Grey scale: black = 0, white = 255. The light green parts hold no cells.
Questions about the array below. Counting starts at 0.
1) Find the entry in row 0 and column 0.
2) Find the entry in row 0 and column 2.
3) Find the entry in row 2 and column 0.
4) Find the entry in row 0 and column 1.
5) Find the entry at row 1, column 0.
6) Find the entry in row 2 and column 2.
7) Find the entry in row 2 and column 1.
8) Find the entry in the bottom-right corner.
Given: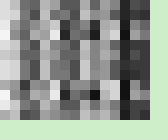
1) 221
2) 111
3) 233
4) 191
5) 221
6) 111
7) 160
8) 49

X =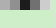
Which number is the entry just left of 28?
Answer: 144
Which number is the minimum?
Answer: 28

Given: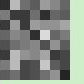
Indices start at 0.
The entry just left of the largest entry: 47
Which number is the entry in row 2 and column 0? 58
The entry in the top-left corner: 47
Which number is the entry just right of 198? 92
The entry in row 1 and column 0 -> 123
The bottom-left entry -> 92
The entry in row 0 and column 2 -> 111
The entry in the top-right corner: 102
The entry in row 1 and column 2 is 58
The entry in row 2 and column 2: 58
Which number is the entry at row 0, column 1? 186
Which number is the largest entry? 218
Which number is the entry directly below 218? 80
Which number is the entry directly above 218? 146
